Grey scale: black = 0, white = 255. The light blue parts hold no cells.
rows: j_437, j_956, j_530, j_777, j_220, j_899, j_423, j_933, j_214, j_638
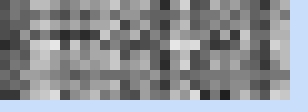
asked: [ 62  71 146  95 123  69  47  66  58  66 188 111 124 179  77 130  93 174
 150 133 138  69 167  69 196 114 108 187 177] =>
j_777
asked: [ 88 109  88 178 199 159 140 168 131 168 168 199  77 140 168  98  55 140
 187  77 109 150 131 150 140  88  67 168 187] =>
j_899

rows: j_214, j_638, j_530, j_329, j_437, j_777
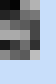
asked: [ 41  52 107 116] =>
j_638
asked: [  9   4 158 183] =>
j_214
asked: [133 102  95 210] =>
j_777

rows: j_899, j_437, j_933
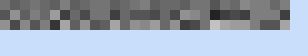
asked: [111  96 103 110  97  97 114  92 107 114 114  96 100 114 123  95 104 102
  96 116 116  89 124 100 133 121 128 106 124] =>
j_899
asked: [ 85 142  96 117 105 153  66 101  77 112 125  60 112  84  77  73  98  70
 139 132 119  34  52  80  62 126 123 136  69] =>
j_437

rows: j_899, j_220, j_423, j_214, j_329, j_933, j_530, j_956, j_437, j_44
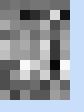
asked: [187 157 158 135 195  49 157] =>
j_933
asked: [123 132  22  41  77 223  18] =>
j_220
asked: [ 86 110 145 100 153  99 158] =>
j_214

